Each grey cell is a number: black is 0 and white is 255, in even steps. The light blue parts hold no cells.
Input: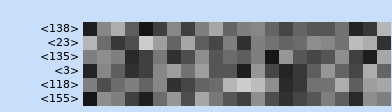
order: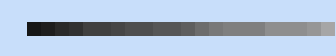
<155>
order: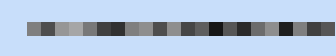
<155>
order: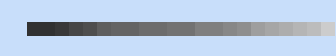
<23>

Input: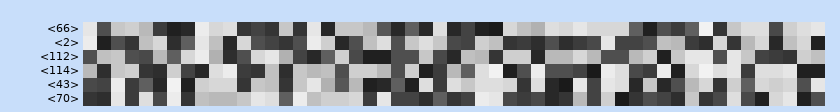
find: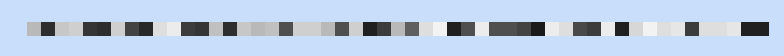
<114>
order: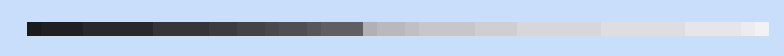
<43>

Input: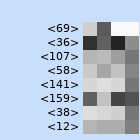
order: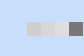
<38>
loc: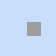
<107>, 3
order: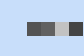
<159>
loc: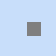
<12>, 4

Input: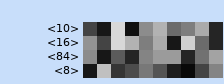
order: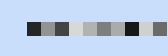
<16>
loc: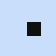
<10>, 4

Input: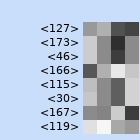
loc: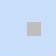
<115>, 1
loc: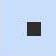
<173>, 3
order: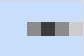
<46>

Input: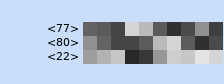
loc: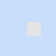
<22>, 9
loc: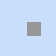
<22>, 6
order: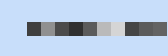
<77>

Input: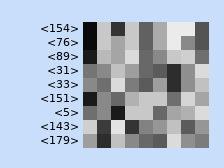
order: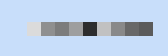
<179>
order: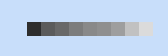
<179>
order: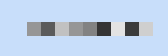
<143>
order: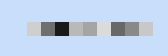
<89>
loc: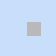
<89>, 2
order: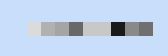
<5>

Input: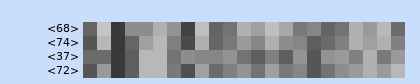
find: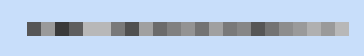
<72>
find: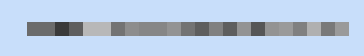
<37>
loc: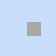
<68>, 15

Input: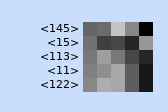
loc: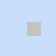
<145>, 3
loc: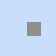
<11>, 2
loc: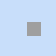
<113>, 2

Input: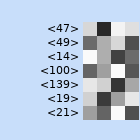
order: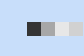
<139>
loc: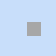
<139>, 4
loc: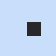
<47>, 2
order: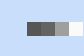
<100>
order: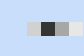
<139>

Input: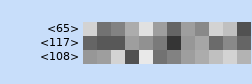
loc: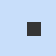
<117>, 7
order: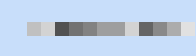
<65>
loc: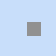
<117>, 5
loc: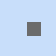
<117>, 10
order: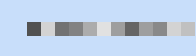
<65>

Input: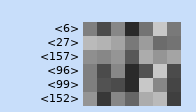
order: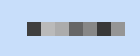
<152>
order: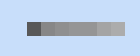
<157>
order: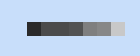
<96>

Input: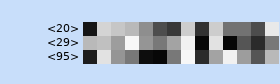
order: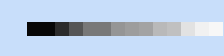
<29>
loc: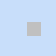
<29>, 2

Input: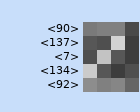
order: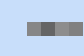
<92>
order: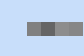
<92>
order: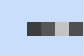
<7>
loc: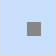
<92>, 3
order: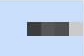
<134>
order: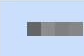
<92>

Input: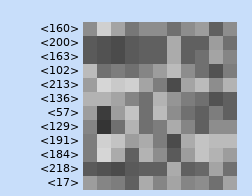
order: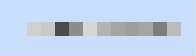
<213>
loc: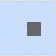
<218>, 9
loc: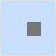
<160>, 4
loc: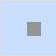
<136>, 7
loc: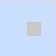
<213>, 3

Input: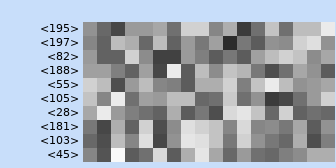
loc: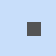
<45>, 2
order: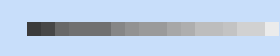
<195>
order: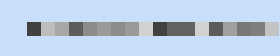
<82>
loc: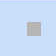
<188>, 12
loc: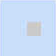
<105>, 11

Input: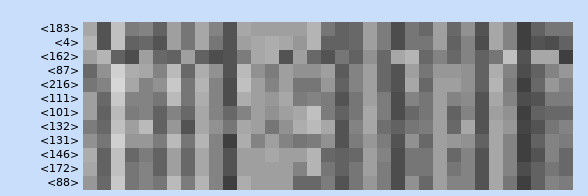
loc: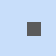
<87>, 19
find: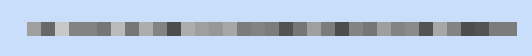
<111>
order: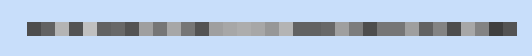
<4>
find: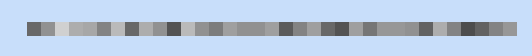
<87>
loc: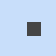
<132>, 32
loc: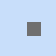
<132>, 22
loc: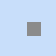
<111>, 28

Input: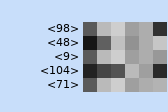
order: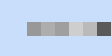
<9>
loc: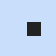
<104>, 1

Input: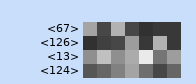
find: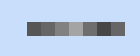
<124>
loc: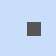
<124>, 1
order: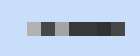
<67>
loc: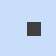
<126>, 2

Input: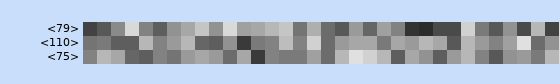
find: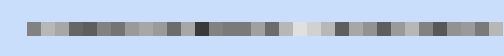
<75>
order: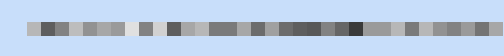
<110>
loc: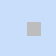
<110>, 15
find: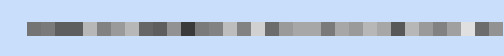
<110>
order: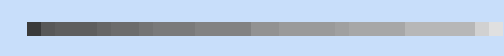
<75>

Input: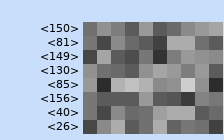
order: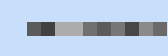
<81>
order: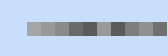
<150>
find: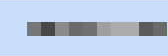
<40>
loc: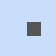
<156>, 7
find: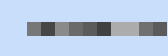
<81>
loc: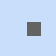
<26>, 7

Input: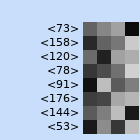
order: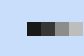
<53>
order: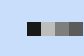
<144>
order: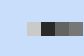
<158>
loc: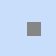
<73>, 2
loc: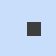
<176>, 1

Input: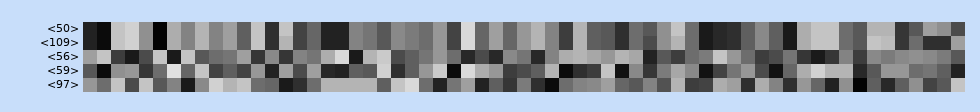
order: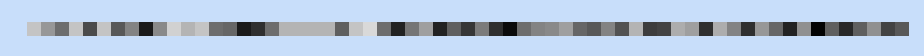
<97>
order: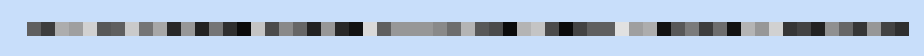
<59>
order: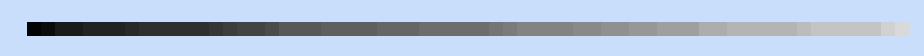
<109>
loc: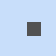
<97>, 42
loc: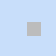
<109>, 58

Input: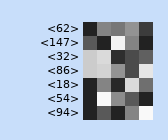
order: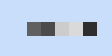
<32>
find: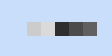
<32>
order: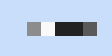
<54>
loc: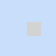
<86>, 2
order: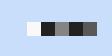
<94>
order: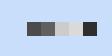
<32>
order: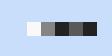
<94>

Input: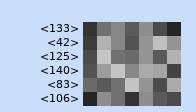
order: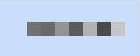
<125>
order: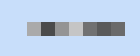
<83>
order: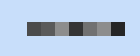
<106>
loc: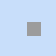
<140>, 2
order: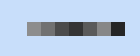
<133>
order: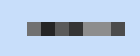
<106>
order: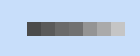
<83>

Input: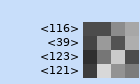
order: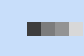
<121>
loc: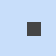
<39>, 1
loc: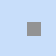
<121>, 3
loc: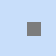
<121>, 4

